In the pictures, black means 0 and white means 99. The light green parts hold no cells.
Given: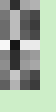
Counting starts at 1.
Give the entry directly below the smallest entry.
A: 18
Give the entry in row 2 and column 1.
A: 46
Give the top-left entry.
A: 60
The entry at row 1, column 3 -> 65
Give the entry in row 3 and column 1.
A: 42
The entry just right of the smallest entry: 91
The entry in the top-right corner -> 69
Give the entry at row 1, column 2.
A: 18

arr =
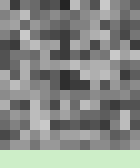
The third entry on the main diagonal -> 41
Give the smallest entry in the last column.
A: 23
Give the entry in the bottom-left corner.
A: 46
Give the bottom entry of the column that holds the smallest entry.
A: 50
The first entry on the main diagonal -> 63
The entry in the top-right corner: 36
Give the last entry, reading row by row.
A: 59
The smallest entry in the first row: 14
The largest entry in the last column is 73
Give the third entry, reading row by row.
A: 46
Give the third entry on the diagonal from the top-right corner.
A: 46
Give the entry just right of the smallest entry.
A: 73
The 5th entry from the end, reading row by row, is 54
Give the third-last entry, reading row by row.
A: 46
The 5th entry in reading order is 28
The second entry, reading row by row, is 23
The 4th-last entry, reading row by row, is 54
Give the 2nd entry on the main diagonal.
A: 59
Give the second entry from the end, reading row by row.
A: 50

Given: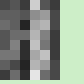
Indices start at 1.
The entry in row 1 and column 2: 33
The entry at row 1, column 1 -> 28
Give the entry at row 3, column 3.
14
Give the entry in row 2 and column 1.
37
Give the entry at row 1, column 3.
23
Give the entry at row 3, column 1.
42
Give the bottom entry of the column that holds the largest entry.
89
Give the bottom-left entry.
23
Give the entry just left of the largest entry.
18
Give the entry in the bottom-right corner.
28
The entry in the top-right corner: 23
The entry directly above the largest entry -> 70

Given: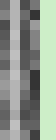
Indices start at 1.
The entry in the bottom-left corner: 60
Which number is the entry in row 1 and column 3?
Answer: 30
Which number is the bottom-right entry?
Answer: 25
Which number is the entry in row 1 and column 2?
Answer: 70
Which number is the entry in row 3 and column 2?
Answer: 70
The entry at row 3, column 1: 30
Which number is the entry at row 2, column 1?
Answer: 51
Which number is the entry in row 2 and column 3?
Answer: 42
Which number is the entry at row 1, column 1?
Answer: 42

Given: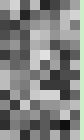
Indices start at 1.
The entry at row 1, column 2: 82
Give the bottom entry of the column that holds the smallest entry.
30
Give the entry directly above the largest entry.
63
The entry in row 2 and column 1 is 39
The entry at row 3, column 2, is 22
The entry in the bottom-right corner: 73
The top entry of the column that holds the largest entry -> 14
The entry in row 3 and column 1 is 26
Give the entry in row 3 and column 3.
43
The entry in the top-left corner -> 68
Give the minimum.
6
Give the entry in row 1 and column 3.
35
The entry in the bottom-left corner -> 68
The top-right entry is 63
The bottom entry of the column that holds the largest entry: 35
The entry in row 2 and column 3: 14
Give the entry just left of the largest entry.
78
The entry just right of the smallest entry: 48

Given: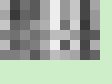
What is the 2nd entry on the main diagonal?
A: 22
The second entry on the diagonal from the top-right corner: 27
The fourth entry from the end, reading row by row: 68
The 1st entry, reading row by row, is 73
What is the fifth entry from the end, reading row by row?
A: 73
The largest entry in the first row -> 92
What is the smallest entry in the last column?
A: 35
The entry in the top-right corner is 64
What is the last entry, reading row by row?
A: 39
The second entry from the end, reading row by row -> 31
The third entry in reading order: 44
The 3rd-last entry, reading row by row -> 64
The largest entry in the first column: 77
